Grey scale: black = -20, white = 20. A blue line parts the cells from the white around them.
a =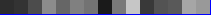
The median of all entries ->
-4
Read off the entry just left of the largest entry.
-1
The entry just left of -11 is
11

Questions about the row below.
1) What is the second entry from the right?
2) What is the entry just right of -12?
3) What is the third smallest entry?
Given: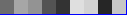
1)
-14
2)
15
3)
-7

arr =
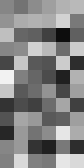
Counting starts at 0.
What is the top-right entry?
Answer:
9
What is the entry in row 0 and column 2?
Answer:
2
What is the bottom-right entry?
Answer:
14
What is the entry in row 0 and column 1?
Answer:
-2
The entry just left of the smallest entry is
-10
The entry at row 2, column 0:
10
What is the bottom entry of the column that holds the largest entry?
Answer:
0
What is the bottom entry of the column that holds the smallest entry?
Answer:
16
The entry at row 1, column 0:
3
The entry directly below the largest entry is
11
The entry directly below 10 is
1
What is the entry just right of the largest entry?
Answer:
0
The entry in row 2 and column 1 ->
-4
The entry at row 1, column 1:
7
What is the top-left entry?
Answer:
1
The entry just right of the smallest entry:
-5
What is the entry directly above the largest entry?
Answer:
-9
